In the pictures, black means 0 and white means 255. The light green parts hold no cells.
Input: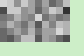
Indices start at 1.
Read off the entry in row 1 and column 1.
214
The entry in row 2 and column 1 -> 76
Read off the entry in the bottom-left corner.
104
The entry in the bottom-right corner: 76
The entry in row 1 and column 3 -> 146
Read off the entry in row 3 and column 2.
131
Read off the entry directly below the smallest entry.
131
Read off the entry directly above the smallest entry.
190
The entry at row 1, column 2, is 202
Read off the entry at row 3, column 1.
116
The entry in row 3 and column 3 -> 178
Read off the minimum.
51
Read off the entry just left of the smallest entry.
178
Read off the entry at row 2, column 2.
202

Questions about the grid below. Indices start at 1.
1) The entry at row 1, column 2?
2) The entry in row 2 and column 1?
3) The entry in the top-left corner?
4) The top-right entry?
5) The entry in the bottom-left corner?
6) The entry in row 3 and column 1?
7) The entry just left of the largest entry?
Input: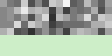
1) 121
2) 134
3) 161
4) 161
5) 174
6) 134
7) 187

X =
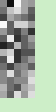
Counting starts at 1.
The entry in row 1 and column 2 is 18
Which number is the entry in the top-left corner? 138
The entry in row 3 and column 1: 66
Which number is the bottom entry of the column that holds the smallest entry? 96
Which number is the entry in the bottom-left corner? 166
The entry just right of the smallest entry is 248
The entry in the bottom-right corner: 221
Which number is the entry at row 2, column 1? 112
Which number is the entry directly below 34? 181

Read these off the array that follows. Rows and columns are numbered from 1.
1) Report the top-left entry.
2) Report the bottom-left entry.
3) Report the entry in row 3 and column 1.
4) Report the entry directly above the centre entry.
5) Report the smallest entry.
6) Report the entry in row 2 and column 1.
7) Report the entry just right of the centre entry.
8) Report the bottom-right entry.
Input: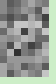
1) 137
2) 166
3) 107
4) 65
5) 49
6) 137
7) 166
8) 196

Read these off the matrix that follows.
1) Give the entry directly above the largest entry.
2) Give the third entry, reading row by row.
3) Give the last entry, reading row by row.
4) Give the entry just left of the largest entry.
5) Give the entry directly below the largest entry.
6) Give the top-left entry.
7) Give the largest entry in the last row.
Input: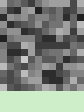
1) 61
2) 115
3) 159
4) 103
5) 73
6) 174
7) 187
